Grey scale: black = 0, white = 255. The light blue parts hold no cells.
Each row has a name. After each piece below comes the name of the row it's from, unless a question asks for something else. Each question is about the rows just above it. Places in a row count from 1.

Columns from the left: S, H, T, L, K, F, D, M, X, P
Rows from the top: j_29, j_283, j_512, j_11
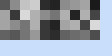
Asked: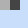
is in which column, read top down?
X
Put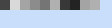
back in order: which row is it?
j_512
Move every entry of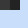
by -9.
[47 26]

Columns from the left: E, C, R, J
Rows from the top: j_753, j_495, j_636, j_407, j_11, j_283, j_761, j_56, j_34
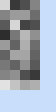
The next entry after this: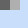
[109]
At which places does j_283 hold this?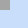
2 3

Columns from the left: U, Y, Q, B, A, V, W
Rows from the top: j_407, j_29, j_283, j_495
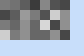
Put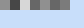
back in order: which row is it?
j_283
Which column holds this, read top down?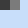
B
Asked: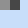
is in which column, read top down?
W
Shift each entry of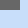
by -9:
[94 94]
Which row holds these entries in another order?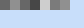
j_495
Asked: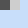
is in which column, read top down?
V

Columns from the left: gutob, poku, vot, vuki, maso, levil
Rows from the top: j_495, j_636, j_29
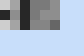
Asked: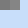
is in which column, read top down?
vuki
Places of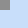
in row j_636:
2 5 6

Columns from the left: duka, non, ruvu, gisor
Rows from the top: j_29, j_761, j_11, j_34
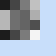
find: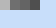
j_11
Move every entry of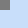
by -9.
[114]
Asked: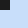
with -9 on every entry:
[19]
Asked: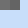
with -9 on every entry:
[102  91]

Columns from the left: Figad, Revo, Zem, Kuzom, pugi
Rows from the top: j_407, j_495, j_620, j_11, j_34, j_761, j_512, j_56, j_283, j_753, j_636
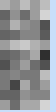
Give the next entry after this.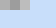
[157]
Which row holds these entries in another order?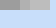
j_407
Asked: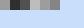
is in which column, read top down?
pugi
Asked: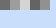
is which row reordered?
j_495

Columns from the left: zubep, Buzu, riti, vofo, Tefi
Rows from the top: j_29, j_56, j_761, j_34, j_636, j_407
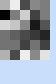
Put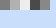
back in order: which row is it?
j_29
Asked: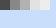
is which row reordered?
j_407
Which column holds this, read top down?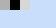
zubep
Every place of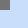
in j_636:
1 2 4

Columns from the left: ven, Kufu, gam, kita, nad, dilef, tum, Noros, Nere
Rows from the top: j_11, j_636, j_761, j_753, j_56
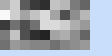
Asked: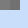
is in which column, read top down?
ven
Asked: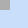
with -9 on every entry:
[165]

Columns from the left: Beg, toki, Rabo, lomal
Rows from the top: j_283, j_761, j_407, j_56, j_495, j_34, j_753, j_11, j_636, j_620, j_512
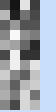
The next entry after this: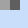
[185]
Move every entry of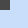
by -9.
[63]
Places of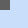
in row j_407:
1

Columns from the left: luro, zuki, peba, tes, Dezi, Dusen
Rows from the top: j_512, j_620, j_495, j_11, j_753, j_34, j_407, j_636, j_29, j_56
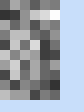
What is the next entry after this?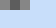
[124]
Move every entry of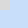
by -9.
[209]
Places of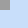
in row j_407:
1 6
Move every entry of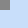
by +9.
[143]
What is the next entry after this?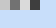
[114]
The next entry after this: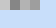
[62]

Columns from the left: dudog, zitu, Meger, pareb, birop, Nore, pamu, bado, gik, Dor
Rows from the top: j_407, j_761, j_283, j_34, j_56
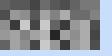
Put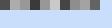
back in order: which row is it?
j_56
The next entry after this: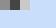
[152]
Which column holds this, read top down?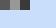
zitu
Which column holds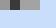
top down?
zitu
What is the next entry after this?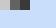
[152]
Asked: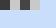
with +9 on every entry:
[ 67 210  78 210]

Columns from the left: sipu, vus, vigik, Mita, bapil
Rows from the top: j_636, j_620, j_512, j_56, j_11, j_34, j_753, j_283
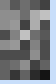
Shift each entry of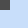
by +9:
[85]
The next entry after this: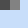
[193]
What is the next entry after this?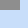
[110]
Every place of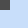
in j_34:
1 2 3 5
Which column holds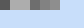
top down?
Mita
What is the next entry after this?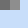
[65]

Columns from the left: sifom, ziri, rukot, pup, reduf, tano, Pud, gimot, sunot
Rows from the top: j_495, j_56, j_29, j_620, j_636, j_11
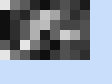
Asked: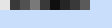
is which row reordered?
j_636
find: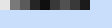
j_495
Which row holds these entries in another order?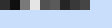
j_11
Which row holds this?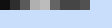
j_29
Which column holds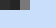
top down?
ziri

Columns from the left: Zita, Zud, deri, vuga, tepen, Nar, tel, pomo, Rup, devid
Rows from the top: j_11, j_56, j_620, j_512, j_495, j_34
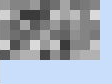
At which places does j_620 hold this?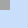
3
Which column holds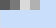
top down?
vuga
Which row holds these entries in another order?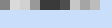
j_56
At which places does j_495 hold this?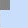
3 8 9
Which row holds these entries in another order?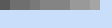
j_11

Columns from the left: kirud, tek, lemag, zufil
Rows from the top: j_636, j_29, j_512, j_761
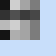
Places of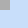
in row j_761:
2
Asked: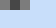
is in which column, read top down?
zufil
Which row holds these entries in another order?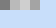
j_512
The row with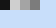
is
j_636

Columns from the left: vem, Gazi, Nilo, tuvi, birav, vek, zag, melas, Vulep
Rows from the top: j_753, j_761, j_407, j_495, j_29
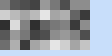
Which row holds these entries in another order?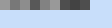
j_495
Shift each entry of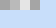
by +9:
[174 195 238 174]
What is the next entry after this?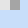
[175]
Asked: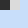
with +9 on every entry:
[ 56 228]
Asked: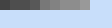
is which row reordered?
j_753

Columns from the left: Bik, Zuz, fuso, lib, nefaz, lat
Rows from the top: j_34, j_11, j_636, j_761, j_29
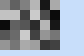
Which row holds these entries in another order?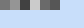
j_761
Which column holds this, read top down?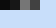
lat
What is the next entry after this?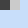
[75]
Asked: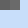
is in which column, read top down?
Zuz
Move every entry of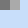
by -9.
[109 161]
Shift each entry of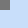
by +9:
[127]

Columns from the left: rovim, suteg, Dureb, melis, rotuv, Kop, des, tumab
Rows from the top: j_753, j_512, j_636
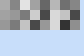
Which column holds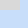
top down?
Kop
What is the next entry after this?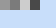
[217]

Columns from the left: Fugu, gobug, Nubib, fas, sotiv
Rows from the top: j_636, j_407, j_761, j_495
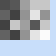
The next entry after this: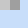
[87]
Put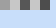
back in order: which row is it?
j_636
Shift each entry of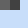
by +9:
[107  74]
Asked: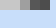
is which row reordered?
j_636
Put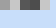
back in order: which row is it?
j_636

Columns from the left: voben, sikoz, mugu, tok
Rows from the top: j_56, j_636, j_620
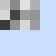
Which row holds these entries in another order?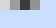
j_620
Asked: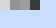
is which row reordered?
j_620

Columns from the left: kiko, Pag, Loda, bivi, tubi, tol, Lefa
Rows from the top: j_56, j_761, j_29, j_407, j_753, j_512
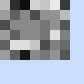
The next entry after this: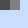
[106]
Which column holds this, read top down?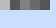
Lefa
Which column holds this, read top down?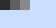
Pag

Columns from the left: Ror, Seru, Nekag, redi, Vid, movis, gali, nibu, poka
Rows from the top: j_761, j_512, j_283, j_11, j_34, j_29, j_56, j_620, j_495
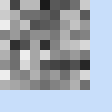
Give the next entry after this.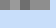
[121]
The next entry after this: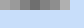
[111]
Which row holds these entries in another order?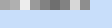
j_620
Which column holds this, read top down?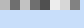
Nekag
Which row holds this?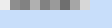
j_620
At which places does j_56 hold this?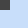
6
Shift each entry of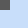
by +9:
[98]

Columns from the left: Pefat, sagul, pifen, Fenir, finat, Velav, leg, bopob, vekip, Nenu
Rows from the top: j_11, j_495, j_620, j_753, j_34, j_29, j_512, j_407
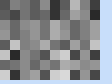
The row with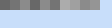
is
j_512
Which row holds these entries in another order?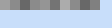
j_620
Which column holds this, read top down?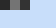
sagul

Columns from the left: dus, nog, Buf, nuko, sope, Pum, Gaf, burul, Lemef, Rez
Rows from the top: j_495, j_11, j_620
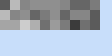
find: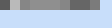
j_495
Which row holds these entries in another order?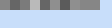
j_11
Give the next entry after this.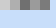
[59]
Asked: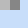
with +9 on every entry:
[195 143]

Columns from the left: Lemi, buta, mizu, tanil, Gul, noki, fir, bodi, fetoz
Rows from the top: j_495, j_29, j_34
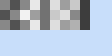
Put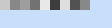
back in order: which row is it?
j_495
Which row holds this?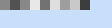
j_495
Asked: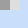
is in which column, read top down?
fir
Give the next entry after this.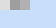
[61]

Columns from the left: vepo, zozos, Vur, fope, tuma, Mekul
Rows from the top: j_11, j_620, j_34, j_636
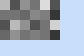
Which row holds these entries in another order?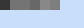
j_620
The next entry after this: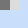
[82]
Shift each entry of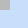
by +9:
[195]
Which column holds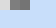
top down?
tuma
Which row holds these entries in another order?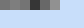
j_636
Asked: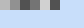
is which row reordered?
j_34

